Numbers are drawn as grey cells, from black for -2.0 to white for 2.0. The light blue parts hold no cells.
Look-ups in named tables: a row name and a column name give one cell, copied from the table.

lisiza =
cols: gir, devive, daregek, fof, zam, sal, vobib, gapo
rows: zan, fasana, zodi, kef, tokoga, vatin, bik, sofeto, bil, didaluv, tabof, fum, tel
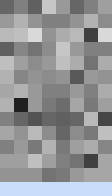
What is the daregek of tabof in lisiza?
-0.1
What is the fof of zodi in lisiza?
0.3
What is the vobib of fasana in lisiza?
0.8
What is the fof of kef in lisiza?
0.2
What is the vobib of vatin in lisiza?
0.4
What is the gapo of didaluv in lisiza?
1.0
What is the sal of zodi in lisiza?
0.9
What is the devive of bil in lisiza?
-0.4
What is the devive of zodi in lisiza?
1.0
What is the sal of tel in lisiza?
0.4
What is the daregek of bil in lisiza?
-0.7
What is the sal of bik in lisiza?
0.4
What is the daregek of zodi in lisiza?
1.4
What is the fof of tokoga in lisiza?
0.4
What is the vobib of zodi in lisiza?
-1.0

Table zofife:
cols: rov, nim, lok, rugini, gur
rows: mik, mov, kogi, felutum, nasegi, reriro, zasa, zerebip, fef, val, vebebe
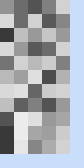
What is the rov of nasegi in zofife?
-0.2
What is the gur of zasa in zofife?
1.3
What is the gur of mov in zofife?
0.1
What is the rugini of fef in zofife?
0.4
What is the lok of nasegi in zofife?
0.9
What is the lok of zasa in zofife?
-0.4
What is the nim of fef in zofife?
1.7
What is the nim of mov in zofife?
-0.3
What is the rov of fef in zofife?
-0.7
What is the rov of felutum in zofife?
1.4
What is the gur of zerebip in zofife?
0.4
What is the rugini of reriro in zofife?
-0.8
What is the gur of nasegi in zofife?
0.0
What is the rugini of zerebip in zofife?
-0.7

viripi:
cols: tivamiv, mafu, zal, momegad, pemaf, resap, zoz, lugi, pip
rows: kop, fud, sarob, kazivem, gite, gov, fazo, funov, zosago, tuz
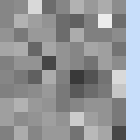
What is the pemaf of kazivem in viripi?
0.3
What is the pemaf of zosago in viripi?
0.3
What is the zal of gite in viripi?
0.3
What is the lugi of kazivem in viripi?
0.5
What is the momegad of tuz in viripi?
0.4
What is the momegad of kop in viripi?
-0.3
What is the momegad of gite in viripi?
-0.9
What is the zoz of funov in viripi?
0.3
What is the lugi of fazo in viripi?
-0.1
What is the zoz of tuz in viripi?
0.9
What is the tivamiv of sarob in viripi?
0.3
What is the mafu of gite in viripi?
0.3
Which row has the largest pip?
gov

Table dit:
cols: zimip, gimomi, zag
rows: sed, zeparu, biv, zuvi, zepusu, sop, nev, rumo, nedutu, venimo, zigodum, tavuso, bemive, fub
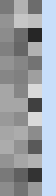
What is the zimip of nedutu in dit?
0.4
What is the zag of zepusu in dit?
-0.2
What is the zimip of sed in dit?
-0.1
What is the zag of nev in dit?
1.4
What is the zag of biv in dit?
-1.4
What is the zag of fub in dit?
0.4
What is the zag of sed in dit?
-0.3
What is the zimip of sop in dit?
0.1
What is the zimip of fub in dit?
0.2
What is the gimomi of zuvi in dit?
-0.4
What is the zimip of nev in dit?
0.6
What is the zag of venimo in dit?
0.2
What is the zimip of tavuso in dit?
0.3
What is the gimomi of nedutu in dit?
0.2
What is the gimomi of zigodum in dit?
0.3
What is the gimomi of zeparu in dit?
1.1
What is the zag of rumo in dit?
-1.0
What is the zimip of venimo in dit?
0.6

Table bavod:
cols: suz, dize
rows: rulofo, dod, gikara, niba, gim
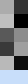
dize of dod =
-2.0
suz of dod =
1.0
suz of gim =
0.9
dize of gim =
-1.8
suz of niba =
-1.1
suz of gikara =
-0.6
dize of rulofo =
-1.2
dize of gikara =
0.2
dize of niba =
0.5
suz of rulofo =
0.7

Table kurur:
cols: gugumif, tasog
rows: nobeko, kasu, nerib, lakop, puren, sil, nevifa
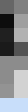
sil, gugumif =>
0.2
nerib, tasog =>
0.8
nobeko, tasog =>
0.0
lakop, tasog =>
-0.7
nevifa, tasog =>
1.3
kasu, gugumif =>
-1.8
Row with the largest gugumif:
nevifa

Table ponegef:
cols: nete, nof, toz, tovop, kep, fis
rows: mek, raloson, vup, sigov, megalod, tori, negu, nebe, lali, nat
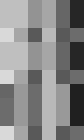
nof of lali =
0.4
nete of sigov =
1.0
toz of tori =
-0.6
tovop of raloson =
0.6
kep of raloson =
-0.4
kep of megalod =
-0.4

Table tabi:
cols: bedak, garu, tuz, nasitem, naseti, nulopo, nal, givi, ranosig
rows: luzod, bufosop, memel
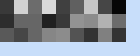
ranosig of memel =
-1.2
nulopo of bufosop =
0.3
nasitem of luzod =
1.4
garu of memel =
-0.9
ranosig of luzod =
-1.9
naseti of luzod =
-1.0
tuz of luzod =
-0.3
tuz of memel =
-0.4
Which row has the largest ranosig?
bufosop

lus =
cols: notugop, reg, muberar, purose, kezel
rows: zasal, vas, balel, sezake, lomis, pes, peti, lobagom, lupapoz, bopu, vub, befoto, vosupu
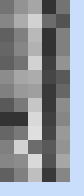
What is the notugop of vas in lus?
0.1
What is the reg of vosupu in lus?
0.0
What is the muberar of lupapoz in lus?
1.4
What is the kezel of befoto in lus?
0.6
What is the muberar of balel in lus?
0.9
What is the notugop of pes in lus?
0.2
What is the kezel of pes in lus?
-0.6
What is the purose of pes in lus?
-0.9
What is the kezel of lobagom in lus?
0.2
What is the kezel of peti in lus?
-0.4
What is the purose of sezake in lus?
-1.2
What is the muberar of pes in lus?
0.7
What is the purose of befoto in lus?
-0.7
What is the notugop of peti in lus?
0.0
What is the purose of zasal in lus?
-1.2

